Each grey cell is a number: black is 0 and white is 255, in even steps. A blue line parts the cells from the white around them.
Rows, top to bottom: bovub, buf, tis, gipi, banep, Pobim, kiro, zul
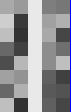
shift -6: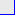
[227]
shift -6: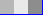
[177 227 135]

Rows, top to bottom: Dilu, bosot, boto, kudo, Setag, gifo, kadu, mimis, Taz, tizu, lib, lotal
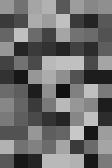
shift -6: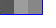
[ 82 151 129]
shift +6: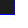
[35]
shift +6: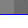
[135 113]
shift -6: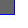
[95]

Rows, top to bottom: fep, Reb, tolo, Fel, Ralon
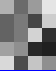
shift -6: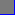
[116]
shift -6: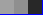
[155 137  34]
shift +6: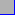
[183]
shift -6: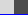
[211  70]

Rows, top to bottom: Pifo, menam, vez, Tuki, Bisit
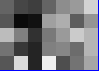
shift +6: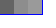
[106 147 160]
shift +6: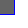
[106]
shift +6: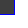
[68]
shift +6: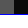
[92 16]
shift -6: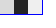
[212  30 233]

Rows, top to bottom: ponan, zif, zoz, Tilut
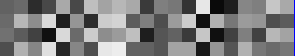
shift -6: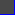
[66]
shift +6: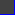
[71]
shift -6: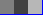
[121  59 177]
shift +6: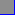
[147]
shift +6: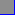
[147]
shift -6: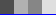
[ 72 171 128 217]
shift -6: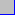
[185]

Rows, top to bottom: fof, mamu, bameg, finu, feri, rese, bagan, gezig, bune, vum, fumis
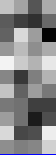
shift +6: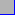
[185]
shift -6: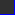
[42]
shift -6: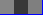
[128  50 121]

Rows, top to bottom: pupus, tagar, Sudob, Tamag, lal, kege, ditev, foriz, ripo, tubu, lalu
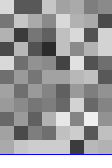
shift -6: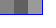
[126  90 148]
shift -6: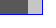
[ 82  82 192]
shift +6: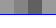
[160 138 102 160]
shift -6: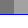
[112 156]
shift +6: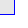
[237]
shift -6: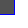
[76]

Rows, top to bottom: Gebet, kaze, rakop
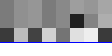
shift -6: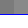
[117 131]
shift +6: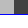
[194  72]
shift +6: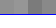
[150 156 129 143]
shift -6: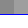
[131 152]
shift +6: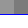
[156 129]
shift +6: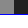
[143  39]

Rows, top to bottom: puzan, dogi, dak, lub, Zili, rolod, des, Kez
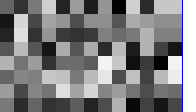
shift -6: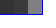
[ 44  52 122]
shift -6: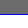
[102 102]
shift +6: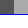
[ 91 177]
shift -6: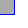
[165]
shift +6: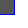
[91]
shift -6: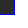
[37]
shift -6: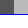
[ 79 180]

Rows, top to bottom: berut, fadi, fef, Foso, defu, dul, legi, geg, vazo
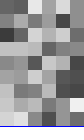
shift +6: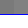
[128 135]
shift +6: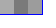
[177 128 162]
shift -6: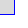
[212]
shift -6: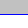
[187 187]

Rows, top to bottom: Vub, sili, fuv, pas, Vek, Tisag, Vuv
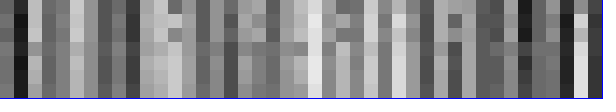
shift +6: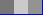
[125 208 153]
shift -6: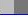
[183 113]
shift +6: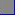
[141]

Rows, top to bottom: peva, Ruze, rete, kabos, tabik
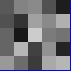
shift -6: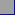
[155]
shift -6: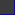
[53]
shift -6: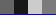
[ 95  17 198 117]
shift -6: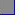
[132]
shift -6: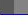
[ 83 125]

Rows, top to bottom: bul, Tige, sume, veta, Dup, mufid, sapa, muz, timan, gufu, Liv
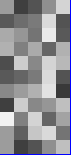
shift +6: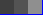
[ 69  89 149]
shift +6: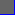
[107]
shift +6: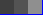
[ 69  89 149]
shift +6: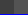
[69 89]
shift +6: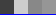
[ 69 211 142 156]

